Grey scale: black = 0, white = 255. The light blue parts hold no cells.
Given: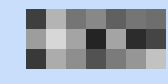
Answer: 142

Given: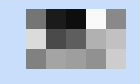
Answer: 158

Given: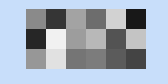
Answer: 117

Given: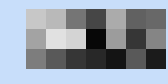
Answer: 54

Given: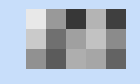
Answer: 174

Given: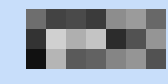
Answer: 90
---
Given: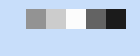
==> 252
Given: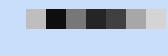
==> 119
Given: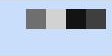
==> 19
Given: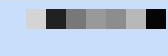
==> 120
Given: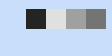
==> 160
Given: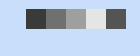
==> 159
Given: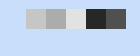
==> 226
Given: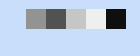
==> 198
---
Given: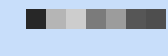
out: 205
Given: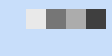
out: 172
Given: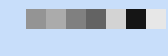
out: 128
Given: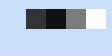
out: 123
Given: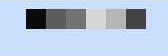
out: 114
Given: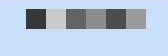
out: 99
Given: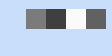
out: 250
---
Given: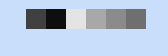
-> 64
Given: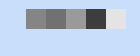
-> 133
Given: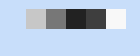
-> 199
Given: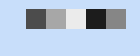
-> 76
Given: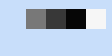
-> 120
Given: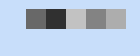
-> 104
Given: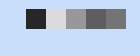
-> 39
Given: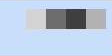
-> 212
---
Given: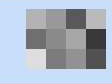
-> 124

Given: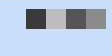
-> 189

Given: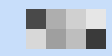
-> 159

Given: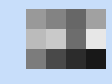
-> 73

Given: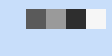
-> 154

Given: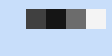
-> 21

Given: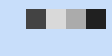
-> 217

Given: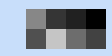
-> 197
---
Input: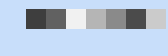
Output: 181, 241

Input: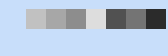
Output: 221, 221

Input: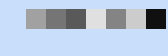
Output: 224, 224

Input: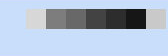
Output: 67, 215

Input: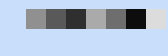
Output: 170, 220

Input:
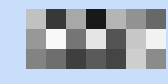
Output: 229, 248

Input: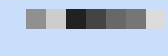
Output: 68, 220
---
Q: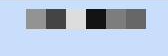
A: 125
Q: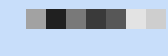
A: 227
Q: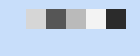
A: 243
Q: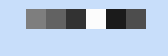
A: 27
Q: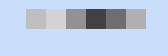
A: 110
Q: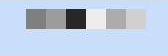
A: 172
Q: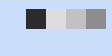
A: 193
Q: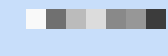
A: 151
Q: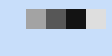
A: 19
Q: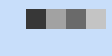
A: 106
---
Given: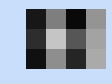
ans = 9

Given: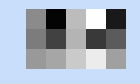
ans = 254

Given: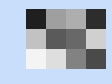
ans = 174

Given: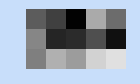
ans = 170

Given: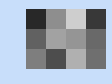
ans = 206

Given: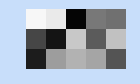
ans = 120

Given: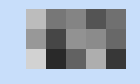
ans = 84
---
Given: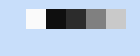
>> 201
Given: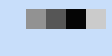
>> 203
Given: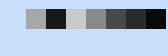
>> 10
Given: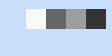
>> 53
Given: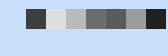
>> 33
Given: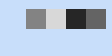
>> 100
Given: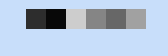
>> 161
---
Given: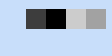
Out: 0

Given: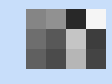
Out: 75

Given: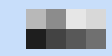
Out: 67

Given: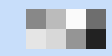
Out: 216

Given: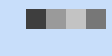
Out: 154

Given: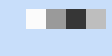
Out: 154

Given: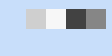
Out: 247

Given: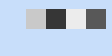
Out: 54

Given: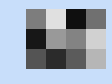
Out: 43
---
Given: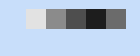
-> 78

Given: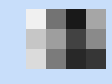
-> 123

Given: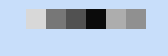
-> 11

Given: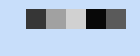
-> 209

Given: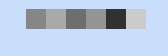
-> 148

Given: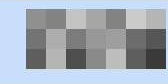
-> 189
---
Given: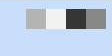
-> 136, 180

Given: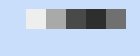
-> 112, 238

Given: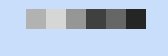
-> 37, 178

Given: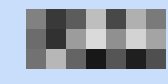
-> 122, 114

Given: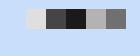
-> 112, 223

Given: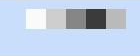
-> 186, 250
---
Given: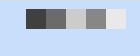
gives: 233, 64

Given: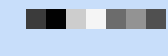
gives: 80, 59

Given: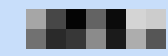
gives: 204, 113

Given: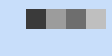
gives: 191, 58

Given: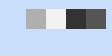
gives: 85, 175

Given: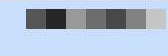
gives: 197, 86
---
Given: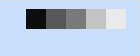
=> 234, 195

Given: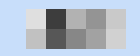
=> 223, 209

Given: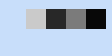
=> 202, 123

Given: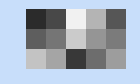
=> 241, 203

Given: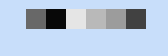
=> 229, 185

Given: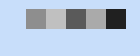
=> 192, 170

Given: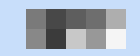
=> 245, 200

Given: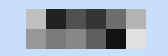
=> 224, 191

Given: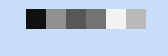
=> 242, 186

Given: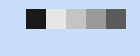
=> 230, 196
